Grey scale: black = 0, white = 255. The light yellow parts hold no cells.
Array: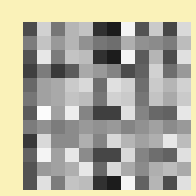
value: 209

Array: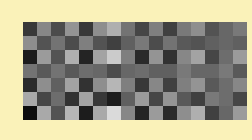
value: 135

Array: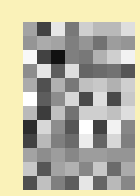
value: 66

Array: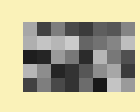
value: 66

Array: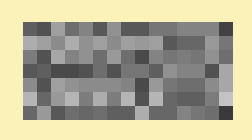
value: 82

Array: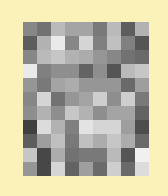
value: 114

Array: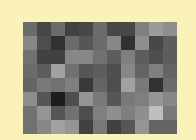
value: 71

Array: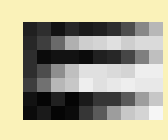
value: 46

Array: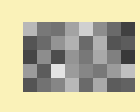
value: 120
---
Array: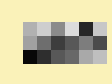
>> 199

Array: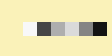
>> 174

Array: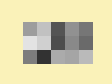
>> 193

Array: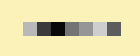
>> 150

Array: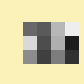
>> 183

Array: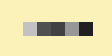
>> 80

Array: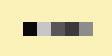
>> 87
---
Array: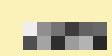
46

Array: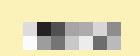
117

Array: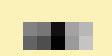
3

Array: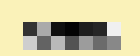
185

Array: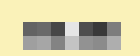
131

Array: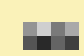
100

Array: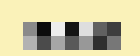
166

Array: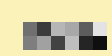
66
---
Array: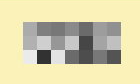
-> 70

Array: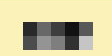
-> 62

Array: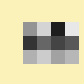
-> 102

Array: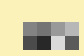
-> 116

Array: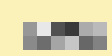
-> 58

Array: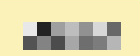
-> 145

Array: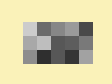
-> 87
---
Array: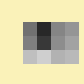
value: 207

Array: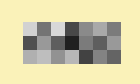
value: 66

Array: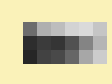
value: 102

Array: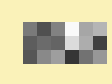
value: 53

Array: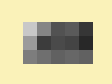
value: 97

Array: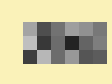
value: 152

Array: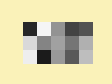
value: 153

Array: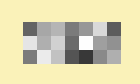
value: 56

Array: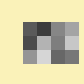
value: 214

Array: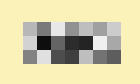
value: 190
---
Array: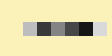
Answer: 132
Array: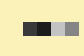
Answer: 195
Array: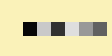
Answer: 49
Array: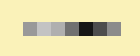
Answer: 175
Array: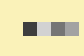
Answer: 117
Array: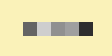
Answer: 144
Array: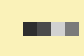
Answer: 209
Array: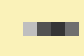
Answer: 53
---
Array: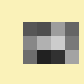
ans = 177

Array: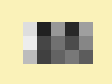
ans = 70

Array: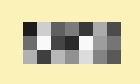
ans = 249

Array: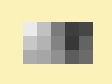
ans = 179

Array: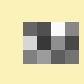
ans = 56

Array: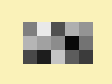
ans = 161

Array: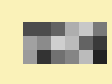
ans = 139
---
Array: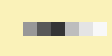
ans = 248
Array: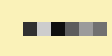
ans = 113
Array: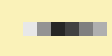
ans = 175
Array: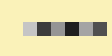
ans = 80
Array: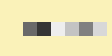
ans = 216
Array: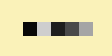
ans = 165
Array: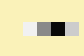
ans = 204
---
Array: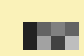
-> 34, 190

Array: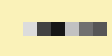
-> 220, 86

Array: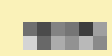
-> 111, 138

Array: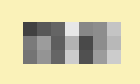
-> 65, 204

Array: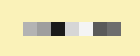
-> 179, 109

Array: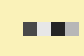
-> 73, 183
